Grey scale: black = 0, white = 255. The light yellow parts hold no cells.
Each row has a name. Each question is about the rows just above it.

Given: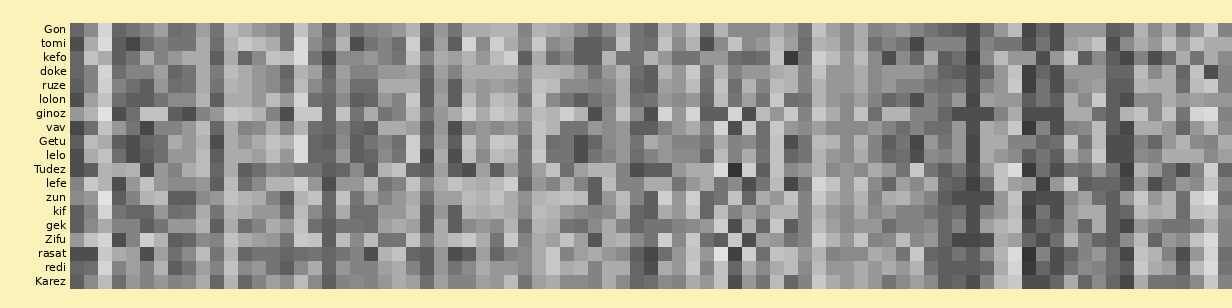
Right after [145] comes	[179]
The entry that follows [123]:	[187]
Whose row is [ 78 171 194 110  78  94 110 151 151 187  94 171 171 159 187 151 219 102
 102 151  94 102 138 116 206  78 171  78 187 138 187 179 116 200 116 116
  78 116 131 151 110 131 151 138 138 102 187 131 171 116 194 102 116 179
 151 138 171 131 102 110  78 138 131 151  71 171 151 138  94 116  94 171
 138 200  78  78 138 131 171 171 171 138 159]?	lelo
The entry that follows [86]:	[171]
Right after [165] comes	[151]

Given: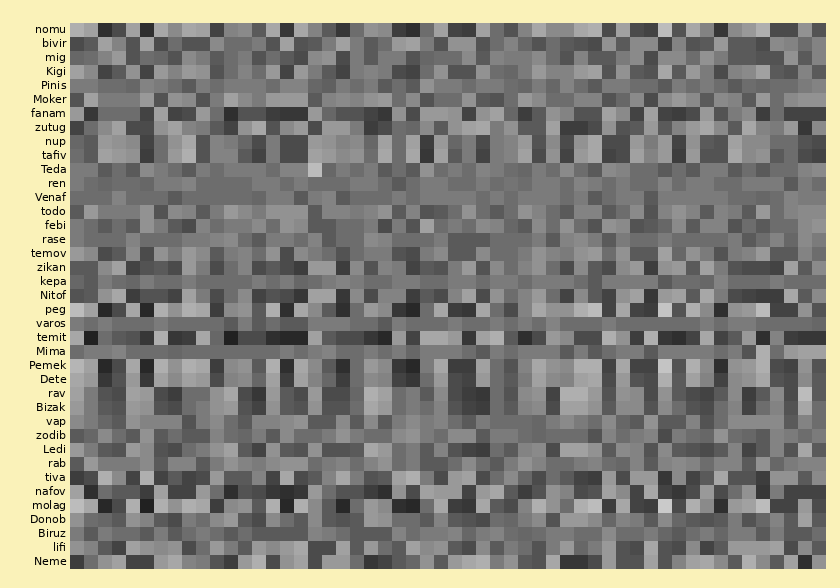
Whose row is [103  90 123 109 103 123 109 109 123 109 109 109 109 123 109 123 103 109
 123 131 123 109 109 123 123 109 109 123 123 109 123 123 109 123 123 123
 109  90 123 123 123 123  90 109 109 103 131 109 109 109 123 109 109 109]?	kepa
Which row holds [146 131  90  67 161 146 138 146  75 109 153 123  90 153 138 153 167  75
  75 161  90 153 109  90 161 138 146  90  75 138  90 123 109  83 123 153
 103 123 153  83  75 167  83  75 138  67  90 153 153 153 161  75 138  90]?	lifi
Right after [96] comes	[123]
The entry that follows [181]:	[161]
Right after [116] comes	[109]

